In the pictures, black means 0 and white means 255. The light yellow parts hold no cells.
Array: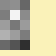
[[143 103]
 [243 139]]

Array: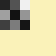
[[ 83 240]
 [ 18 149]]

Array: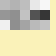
[[179 190]
 [144 194]]

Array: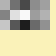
[[113  73]
 [224 249]]

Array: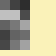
[[ 65  45]
 [192  75]]

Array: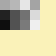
[[183 230]
 [ 81 114]]

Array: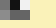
[[ 18 241]
 [ 99 101]]

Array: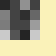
[[ 67 145]
 [ 67  47]]

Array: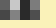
[[200  42]
 [130  42]]
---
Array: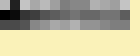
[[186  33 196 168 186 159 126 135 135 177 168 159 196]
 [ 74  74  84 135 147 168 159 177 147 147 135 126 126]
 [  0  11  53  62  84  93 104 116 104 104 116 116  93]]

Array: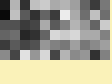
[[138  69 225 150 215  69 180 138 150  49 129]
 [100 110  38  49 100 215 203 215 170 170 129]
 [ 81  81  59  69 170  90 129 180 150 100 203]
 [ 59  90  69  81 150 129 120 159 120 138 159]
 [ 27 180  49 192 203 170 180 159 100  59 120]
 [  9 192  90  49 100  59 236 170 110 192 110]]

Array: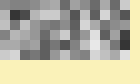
[[203 213 107 119  95 151 192 140 130 213 192 170 223]
 [192 119 192 151 130 119 140  95 213 170 119 140 151]
 [182  53  75 182 203 203 151  85 192  95 213 130  85]
 [170 170 151 161  95 119  85 130 192 232 182 119  53]
 [140 130 130 140 161 170 107 161 140 107 170 107 203]
 [130 182 170 151 107 161 203 107 151 223  95 161  64]]

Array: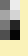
[[165 212]
 [120  36]
 [109 236]
 [ 78   5]]

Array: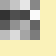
[[188 218 165 124]
 [165 197 230 135]
 [ 90 145 177 100]
 [ 50  79  70 250]]

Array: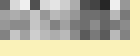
[[161 173 161 197 151 185 173 151 111 111 102 185 121]
 [151 139 139 197 173 130 161 121 111 139 102 121 139]
 [130 197 161 206 185 173 185 139  91 121  91 185 130]
 [102 216 239  80 216 228 206 173  80  68  38 239 151]]

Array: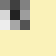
[[237 167  83]
 [215  34 157]
 [117  64 129]]

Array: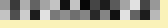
[[195  79 204  28 225 121 142 111 133  40 133  17 225  99  28 184]
 [152  58 174  99 164 195  17 195   6  69  28  90 164 225  69 152]]

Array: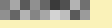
[[144 102 179 133 167 211 190  90 155]
 [123 167  90 144 102  58  80 179 112]]
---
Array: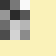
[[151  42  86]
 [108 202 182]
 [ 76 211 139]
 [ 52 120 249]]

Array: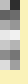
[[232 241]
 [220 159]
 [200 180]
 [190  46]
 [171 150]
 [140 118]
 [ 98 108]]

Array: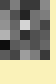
[[178 114  46  80  91]
 [146 102 212 114  69]
 [137  80  35 114 125]
 [ 91  69 157 125  57]
 [ 69 125  57  57 137]
 [ 13  91 102  80 102]]

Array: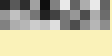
[[151 193 161 118  34  65 118 151  77 173 108]
 [129 173 182 204 193 222 118  77 141 182 141]
 [ 34  89  46 161  14 129 233  99 173 233  99]]

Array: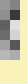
[[183 172]
 [161  87]
 [152 131]
 [143  57]
 [108 212]
 [ 96 223]]

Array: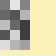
[[220 181 161]
 [190 103  61]
 [122 229 131]
 [103  85 181]
 [ 85 210  61]]

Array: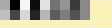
[[191  69 214  35 182  92 125  81 137]
 [170   2 245  13 225 114 148  58 137]]

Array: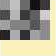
[[161 130 130  86 139]
 [151 192 107  18  57]
 [ 76 181  57  95 204]
 [ 37 172  48 161 139]]

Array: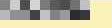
[[184 143 143  66 193 131 154  44  56]
 [131 204  78 213 121  89  78 112 193]]
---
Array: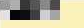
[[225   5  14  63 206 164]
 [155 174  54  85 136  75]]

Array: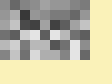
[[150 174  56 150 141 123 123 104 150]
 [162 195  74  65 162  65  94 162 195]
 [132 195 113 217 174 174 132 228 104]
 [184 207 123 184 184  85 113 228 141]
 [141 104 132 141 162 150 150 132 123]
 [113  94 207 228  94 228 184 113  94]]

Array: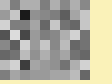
[[154 198  26 145 136 126  94 165 198]
 [187 210  61 165 154 145 115 175 210]
 [ 83 220  71 154 126 136 175 210 115]
 [210 126 126 165 103 198 115 103 198]
 [126 165 145 154 154 165 165 187 103]
 [187 126 175 175 126 175 136 175 136]
 [103 115 187 145 175 145 165 115 103]
 [136  94 210 154 198 136 187 103 115]]

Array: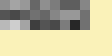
[[ 84  73  94 113 103 134 152 152 113]
 [143 164 152 103 143 124  94  94 134]
 [185 206 164  62  84  73 124  39 113]]

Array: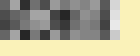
[[101 164  38 121  56 154  89 144 132 132  89 202]
 [101 164  47 112  77 154 121 144 132 154  89 214]
 [ 77 101 112 164 164  66  38 101 144 132  77 224]
 [ 66  89 121 144 154  77  56 112 132 121  66 233]]

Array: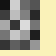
[[ 52  95  72 150]
 [ 18 207 106  84]
 [ 61 189 129  40]
 [117 198 159  30]
 [169  52 219 117]]

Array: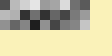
[[186 177  50 112  50 102  69 122 155]
 [145 102 133  30 145  69 122 133 197]
 [ 79 186 209 229 155 165 219 112  90]]

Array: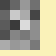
[[ 80 133 121 142]
 [ 69 102 152 112]
 [171 152 161 121]
 [102 201 171  69]
 [ 91  58 219 142]]

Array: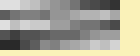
[[ 41  41  74  93 138 128 158 167 179 202 191 211]
 [ 83  63  83  83  93 105 105 105 128 149 158 158]
 [ 93 116 128 128 116 149 149 167 179 179 191 167]
 [223 223 202 191 167 149 138 116  83  74  63  51]
 [223 191 211 202 202 158 158 128 116 116  93  74]]
